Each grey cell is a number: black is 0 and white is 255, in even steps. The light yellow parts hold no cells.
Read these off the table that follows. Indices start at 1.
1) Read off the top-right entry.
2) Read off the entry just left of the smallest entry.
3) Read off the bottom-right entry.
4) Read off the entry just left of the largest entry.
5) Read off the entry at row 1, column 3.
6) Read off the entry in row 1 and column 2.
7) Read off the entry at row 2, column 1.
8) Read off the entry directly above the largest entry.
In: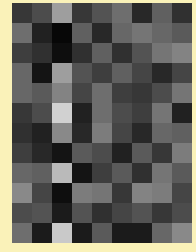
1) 48
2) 33
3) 137
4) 76
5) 158
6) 76
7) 110
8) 131

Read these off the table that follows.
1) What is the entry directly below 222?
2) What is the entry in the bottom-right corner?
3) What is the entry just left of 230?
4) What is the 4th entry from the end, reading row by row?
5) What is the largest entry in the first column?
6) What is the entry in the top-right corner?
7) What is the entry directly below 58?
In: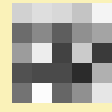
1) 137
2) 230
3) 144
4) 252
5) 209
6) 244
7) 176

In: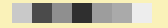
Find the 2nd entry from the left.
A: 75
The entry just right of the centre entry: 157
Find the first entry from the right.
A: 237

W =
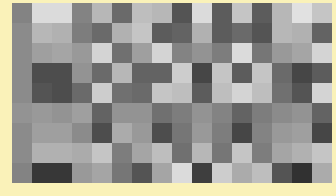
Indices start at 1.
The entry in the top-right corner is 197
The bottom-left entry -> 131
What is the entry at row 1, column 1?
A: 131
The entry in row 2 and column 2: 183
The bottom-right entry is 171
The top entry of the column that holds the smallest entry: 225
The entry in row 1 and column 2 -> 219
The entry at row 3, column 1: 139
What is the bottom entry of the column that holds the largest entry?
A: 49
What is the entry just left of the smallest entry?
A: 84
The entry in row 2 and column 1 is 139
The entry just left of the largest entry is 183
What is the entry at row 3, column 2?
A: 159
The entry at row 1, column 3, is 219

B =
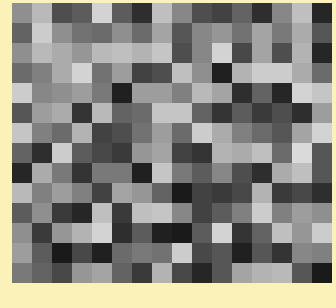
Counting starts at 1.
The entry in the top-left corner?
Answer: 143
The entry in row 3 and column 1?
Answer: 143
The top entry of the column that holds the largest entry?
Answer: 191
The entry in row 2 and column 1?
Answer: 99
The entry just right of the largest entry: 86
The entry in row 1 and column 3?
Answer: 78
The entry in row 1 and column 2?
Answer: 185
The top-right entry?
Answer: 38
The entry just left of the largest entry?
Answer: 107
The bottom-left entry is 121
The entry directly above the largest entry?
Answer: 164
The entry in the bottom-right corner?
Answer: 26
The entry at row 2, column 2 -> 204
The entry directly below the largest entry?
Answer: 191
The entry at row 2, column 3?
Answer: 143
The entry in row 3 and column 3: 171

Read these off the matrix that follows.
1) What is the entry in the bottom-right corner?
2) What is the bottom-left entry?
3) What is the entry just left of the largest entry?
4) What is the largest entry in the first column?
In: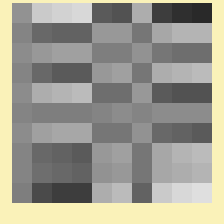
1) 223
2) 126
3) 216
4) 146
